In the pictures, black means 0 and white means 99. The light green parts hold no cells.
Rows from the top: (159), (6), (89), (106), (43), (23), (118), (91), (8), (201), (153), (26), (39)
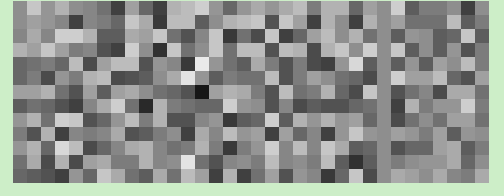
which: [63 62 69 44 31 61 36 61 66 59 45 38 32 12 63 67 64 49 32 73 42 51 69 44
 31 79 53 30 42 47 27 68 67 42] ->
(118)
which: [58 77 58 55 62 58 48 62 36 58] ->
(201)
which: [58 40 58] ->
(159)
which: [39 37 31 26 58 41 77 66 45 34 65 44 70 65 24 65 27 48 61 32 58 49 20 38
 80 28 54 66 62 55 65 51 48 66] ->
(39)
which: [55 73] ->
(43)

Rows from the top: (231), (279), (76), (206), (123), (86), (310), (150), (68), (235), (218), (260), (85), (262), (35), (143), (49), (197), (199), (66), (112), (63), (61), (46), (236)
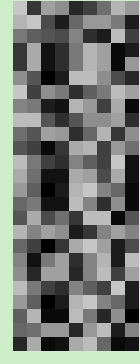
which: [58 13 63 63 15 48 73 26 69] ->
(66)
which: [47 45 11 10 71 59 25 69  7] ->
(150)
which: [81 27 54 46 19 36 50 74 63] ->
(310)
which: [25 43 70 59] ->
(231)
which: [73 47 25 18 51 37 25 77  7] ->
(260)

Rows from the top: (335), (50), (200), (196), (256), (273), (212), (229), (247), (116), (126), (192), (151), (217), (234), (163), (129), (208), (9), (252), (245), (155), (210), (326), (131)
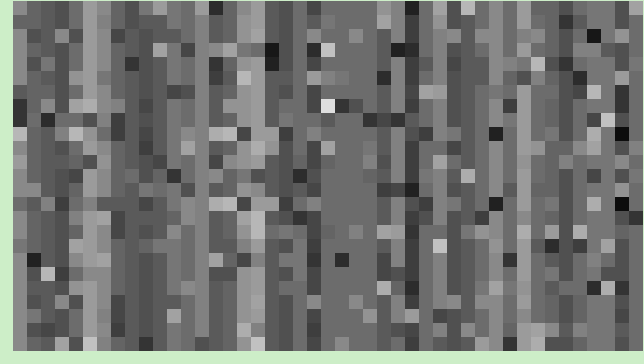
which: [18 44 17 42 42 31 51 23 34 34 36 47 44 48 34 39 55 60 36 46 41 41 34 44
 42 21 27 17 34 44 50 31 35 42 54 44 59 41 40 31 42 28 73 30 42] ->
(247)
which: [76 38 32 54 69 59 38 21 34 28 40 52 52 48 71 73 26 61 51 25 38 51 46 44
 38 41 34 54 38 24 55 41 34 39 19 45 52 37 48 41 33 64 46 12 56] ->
(116)
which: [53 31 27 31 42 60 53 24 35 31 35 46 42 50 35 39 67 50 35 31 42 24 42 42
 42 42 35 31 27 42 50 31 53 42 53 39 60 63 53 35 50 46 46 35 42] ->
(326)
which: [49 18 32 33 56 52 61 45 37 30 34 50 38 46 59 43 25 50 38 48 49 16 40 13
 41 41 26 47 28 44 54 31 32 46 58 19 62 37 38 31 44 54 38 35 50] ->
(9)
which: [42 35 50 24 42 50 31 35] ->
(229)
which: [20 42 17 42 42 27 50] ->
(9)
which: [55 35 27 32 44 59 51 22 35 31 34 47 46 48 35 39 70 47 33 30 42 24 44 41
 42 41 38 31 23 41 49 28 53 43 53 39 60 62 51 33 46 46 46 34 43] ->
(326)

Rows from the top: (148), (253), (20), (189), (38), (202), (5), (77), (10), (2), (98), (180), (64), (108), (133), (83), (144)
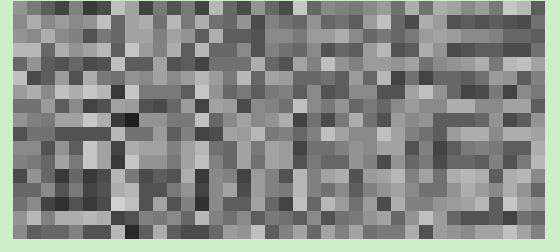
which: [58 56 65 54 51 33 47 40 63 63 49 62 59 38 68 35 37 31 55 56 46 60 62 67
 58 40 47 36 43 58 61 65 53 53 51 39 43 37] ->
(20)
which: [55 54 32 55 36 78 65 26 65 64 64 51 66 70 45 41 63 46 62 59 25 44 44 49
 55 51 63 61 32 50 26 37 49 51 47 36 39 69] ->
(98)

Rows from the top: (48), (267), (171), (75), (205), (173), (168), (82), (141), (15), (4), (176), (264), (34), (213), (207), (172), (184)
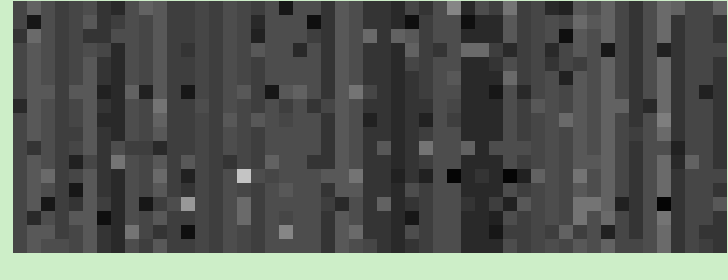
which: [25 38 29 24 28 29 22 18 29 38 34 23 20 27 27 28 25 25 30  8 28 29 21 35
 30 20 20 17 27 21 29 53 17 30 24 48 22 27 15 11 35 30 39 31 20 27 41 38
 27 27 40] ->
(48)
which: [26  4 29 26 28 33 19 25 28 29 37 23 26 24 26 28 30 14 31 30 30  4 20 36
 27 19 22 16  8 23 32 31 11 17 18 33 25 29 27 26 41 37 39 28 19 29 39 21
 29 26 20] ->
(267)
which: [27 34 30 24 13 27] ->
(176)
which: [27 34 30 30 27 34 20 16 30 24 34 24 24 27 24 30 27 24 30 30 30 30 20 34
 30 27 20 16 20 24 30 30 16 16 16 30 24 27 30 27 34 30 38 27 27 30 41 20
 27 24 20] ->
(184)

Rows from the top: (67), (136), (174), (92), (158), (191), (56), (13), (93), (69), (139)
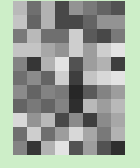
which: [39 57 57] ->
(136)
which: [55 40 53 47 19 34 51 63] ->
(56)
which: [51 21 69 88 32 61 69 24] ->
(158)
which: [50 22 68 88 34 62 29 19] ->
(139)
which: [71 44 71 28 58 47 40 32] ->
(67)
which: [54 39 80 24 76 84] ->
(191)

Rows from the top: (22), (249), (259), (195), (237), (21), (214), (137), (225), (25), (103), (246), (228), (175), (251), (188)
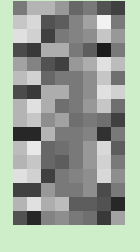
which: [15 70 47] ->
(25)
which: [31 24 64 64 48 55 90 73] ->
(214)
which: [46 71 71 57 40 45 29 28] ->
(22)
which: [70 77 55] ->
(225)
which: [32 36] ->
(249)
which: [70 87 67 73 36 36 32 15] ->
(251)

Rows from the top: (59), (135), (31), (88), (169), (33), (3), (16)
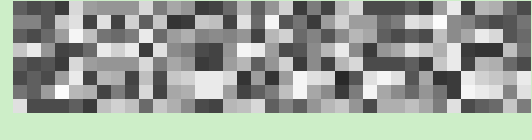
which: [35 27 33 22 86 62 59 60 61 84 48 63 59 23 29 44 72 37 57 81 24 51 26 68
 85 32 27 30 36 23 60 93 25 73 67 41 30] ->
(59)
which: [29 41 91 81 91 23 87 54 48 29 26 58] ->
(88)
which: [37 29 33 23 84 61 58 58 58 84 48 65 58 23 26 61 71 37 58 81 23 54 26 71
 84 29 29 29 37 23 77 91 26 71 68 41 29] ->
(169)
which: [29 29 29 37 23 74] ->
(16)
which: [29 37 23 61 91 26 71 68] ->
(59)

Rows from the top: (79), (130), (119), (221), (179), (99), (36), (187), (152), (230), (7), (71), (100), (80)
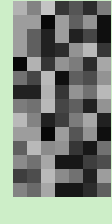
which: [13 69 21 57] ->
(36)
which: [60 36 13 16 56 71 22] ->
(221)

